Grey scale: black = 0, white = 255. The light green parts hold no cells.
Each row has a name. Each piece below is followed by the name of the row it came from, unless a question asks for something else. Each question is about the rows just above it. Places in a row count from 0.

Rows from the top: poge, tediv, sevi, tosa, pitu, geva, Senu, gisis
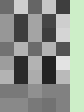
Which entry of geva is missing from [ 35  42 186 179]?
[172]
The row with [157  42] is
pitu

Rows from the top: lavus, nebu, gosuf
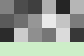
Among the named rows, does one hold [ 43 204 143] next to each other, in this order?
yes
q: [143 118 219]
gosuf

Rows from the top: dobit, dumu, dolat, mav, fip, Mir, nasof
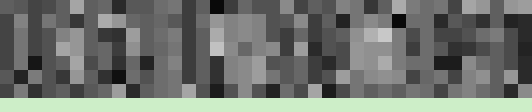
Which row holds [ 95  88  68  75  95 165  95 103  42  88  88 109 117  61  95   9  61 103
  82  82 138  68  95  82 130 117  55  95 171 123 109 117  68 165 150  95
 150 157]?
dobit
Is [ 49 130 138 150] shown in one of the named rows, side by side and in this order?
no
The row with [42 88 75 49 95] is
dumu
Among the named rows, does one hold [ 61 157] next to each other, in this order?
yes
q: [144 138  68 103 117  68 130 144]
Mir

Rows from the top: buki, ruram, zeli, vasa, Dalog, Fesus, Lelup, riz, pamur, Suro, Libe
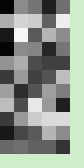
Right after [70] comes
[90]
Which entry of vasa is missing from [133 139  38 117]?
[4]
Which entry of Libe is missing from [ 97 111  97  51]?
[104]

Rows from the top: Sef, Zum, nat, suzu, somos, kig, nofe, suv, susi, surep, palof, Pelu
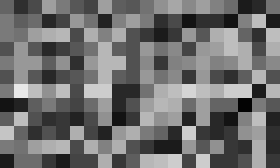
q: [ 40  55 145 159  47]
surep
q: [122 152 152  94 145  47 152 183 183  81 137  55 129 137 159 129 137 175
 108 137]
somos
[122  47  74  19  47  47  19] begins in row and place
Zum, 10
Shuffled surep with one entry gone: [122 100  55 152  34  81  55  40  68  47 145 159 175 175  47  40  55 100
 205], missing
[197]
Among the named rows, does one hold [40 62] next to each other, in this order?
yes
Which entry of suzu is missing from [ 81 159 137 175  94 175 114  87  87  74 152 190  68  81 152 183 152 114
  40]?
[62]
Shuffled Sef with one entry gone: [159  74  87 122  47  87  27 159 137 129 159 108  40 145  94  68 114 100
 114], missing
[167]

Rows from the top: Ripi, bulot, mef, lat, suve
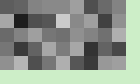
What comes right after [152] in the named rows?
[159]
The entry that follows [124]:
[167]
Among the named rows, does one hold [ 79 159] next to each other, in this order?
no
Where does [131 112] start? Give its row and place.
mef, 6

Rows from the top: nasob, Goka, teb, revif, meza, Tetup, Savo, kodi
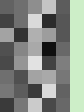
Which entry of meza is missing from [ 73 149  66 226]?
[126]
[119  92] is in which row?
Savo
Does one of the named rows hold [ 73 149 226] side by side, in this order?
yes
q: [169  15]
revif
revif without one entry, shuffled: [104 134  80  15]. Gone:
[169]

